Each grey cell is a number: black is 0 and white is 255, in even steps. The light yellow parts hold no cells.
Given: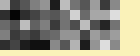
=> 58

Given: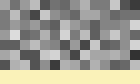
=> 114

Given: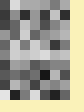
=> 218

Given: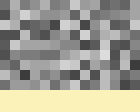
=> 176

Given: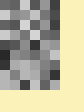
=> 98

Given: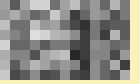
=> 91

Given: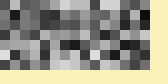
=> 187

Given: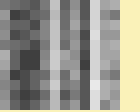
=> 109

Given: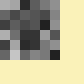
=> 165
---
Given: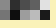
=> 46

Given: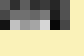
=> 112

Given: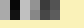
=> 7

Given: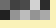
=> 65

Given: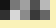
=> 120

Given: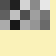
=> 192

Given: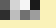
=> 212
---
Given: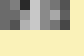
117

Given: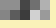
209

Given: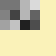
32

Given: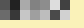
74

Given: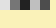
191

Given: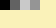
201

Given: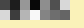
110

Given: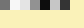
198

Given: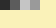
197

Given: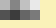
102
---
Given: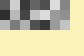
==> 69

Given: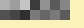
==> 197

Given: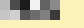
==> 28

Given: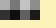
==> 195

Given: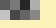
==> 38

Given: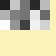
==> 117

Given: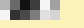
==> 18

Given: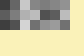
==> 177

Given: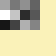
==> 44
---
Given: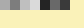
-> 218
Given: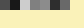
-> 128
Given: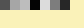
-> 4
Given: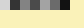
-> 75
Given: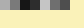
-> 45
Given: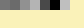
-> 180
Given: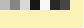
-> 22
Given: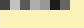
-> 173
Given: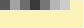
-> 58
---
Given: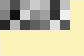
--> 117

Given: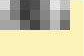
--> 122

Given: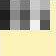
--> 104

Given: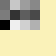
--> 239

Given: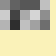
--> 192

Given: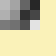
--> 113

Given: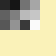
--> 147

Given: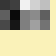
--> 127

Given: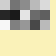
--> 151

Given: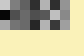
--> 179
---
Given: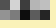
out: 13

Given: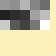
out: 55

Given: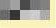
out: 194

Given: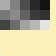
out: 98

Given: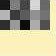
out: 92

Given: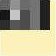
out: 76

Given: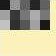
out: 119
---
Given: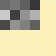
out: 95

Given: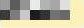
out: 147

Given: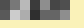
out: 185

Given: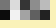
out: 53

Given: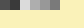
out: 219

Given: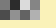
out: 219

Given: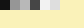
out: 184

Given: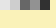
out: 103

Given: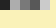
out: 121
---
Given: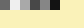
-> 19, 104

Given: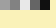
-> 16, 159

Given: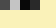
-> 41, 74

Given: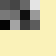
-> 228, 4

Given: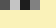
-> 129, 82

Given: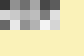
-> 92, 103
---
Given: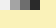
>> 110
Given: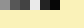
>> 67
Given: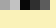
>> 7
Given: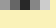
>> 40
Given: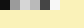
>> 214
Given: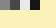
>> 233
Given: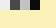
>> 194
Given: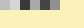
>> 57
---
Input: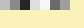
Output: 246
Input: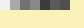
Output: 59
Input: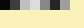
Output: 135
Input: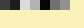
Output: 5
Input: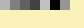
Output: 192
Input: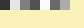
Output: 250
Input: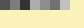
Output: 142
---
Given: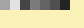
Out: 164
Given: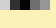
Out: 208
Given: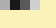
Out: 174
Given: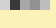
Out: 210
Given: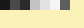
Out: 24
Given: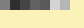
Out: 127
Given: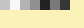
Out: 197
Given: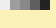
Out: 238
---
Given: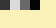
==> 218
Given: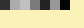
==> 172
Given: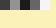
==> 147
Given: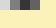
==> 126
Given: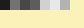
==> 114
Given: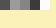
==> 155
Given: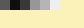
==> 15
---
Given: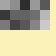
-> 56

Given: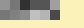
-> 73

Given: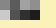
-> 48

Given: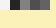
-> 79

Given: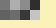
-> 56

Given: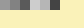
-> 90

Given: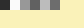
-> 97
